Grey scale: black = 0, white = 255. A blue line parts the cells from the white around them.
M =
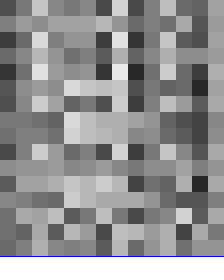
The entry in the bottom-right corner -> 148
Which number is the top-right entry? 162
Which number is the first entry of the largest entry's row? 53
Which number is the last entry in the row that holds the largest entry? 175
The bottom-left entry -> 106
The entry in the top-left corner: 79
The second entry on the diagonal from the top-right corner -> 85
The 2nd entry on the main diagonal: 155
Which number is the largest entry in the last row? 183
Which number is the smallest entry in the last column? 120
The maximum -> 233
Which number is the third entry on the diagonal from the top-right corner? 91
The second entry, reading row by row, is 120
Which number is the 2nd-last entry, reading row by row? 148
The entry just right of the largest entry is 40
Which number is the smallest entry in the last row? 91
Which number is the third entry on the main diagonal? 217
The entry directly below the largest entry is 197
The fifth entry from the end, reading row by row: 148
